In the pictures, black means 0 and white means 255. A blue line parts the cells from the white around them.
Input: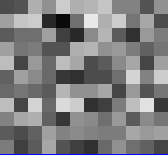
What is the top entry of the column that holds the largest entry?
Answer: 181
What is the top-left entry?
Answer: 76
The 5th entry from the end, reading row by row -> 105
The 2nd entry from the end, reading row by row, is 97
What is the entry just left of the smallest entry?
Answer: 40
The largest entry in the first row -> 204
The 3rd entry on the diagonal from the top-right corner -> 48
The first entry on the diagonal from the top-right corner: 145
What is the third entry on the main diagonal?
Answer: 111
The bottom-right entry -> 69
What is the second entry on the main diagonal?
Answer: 197
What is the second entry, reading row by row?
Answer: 83
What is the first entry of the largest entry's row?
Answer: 160
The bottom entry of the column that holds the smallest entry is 83
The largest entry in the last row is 167
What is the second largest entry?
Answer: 225
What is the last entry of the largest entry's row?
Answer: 76
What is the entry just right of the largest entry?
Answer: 175
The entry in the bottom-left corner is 124
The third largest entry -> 218
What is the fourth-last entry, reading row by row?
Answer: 145
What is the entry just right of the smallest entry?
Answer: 111
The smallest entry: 10

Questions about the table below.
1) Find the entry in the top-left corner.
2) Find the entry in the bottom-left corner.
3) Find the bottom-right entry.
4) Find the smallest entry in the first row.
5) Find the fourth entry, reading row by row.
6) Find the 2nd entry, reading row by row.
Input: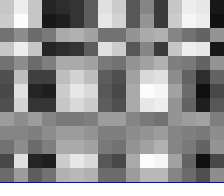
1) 198
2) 107
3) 141
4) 24
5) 37
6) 237

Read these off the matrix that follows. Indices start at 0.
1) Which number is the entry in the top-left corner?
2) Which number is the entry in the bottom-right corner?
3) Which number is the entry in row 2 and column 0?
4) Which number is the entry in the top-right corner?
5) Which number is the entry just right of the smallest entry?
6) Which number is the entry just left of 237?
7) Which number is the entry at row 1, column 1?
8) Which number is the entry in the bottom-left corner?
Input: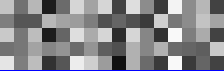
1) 195
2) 66
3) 201
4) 66
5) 177
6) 86
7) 86
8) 229

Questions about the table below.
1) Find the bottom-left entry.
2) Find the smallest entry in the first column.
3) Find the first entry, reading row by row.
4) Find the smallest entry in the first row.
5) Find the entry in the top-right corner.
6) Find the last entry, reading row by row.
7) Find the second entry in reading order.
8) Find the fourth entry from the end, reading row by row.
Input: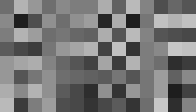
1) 186
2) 91
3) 110
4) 78
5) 85
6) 131
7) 179
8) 110

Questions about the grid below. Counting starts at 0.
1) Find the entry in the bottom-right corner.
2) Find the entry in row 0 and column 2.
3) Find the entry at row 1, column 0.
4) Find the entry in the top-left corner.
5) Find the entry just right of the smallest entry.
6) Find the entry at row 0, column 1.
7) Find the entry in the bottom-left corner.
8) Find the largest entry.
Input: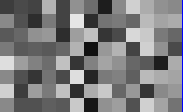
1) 115
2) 67
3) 137
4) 61
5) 152
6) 74
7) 137
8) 230

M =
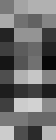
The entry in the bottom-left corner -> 204
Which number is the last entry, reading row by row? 185
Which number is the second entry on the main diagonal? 113
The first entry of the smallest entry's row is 21
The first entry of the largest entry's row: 63
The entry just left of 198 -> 177
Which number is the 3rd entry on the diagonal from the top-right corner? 148
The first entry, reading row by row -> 121
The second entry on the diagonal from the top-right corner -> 98
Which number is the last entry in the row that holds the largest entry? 140
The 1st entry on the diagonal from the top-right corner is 177
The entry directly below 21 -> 78
